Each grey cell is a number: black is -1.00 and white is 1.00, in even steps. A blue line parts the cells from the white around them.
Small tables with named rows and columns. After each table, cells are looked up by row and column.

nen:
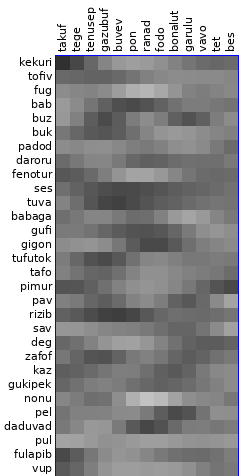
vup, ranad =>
0.21
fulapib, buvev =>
0.17
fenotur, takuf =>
-0.32
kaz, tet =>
0.07
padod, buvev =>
0.07
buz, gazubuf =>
-0.41
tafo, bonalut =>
0.07
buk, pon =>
-0.13
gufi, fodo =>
-0.32
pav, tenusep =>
-0.20
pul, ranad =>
0.24
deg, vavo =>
-0.28
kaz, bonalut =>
-0.30

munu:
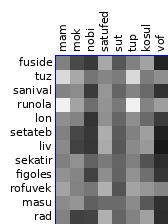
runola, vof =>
0.24
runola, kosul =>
0.02
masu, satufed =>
-0.16
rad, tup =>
0.02
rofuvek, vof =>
0.04
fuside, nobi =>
-0.55
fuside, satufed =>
0.32
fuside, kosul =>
0.27
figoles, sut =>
-0.22
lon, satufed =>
0.13
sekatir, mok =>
0.14
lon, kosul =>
-0.17
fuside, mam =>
0.01

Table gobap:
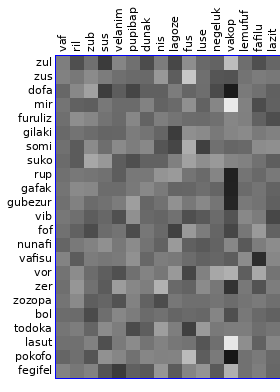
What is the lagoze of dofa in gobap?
-0.03
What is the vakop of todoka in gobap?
-0.02
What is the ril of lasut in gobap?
-0.12
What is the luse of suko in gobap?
0.11
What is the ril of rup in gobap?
-0.06
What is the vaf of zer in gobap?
-0.13
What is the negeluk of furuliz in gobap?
-0.12
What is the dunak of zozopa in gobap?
-0.23
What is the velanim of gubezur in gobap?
-0.03
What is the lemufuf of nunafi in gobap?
-0.30
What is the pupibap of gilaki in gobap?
-0.03
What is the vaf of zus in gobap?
0.01
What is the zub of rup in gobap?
-0.08
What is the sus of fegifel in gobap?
-0.34
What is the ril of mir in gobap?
-0.24
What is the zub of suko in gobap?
0.31
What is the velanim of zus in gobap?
-0.13
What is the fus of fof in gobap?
0.20
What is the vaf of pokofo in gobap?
-0.21
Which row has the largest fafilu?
vor

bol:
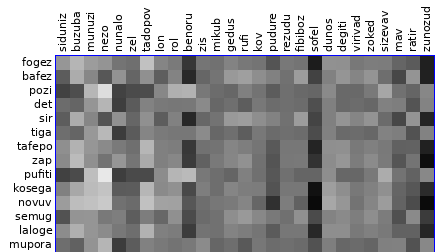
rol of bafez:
0.03
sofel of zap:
-0.61
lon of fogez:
0.04
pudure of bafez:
0.01
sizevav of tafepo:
-0.05
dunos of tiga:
0.01
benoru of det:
-0.06
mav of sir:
-0.44
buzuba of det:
-0.21
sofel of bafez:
-0.48
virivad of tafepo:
-0.05
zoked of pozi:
-0.05
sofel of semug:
-0.41
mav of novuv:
-0.22
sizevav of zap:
-0.04
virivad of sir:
0.04
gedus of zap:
0.05
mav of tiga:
-0.01
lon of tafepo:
0.00
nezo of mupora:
0.42
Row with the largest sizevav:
pufiti

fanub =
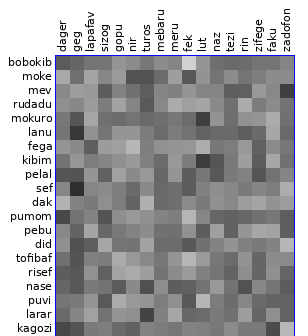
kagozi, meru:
-0.07
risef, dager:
-0.27
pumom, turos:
0.13
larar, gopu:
0.16
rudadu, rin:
0.34
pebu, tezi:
-0.24
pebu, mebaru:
-0.11
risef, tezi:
-0.23
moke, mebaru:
-0.15
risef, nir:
0.33
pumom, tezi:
-0.24

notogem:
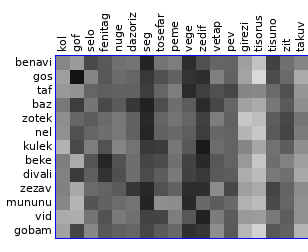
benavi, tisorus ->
0.52
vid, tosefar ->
-0.47
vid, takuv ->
0.13
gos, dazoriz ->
-0.21
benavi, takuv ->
0.04
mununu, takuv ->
0.13
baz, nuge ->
-0.29
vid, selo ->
-0.09
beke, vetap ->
-0.32
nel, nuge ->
-0.06
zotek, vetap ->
-0.02
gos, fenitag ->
-0.32
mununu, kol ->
0.06
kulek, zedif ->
-0.80
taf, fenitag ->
-0.26
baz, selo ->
-0.08
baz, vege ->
-0.28
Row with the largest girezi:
zotek

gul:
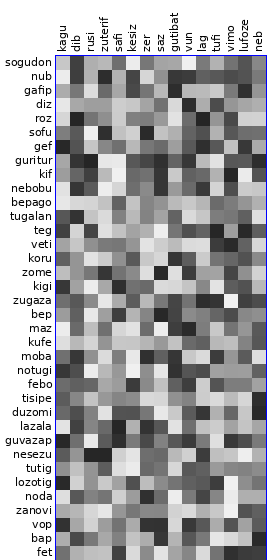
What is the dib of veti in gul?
0.55
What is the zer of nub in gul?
0.68
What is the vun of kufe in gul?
-0.17
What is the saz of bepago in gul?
0.15
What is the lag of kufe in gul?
-0.25
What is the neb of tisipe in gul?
-0.64

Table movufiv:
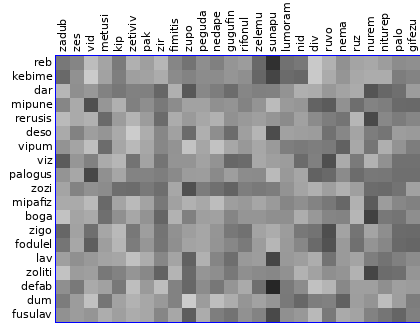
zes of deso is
0.02
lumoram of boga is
0.12
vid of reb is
0.48
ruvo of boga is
0.04
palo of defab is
0.25
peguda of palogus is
0.23
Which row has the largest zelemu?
deso

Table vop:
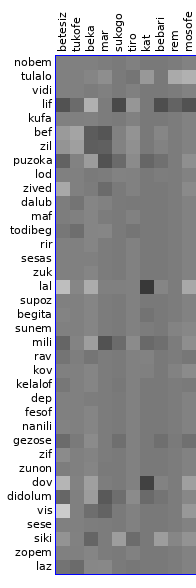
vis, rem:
-0.03
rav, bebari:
-0.05
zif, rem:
-0.03
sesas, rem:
-0.03
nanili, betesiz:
0.02
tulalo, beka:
0.04
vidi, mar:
0.00
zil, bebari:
0.02

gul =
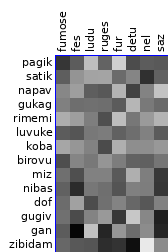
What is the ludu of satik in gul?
0.28
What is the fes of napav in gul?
0.24
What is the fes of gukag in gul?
-0.14
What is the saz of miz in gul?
-0.56
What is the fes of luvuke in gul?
-0.33
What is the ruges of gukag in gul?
-0.14
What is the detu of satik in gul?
0.04
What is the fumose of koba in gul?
0.30
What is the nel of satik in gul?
-0.62
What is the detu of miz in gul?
0.37

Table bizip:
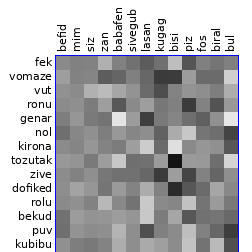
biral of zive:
-0.21
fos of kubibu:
-0.10
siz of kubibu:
-0.05
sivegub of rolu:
-0.10
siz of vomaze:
0.04
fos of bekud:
-0.11
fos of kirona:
0.18
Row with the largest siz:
vut

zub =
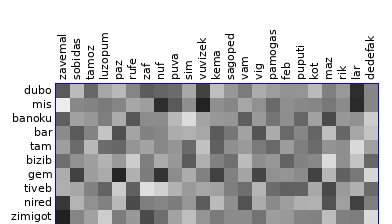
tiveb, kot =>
0.32
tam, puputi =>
-0.01
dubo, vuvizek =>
-0.48
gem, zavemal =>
0.36
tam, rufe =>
0.16
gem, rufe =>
0.38
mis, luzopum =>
-0.04
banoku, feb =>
0.11
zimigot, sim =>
0.49
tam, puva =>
0.17
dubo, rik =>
0.20
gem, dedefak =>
0.68
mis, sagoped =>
0.05
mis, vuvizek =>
-0.73
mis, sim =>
0.12
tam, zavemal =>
0.24
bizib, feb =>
-0.22

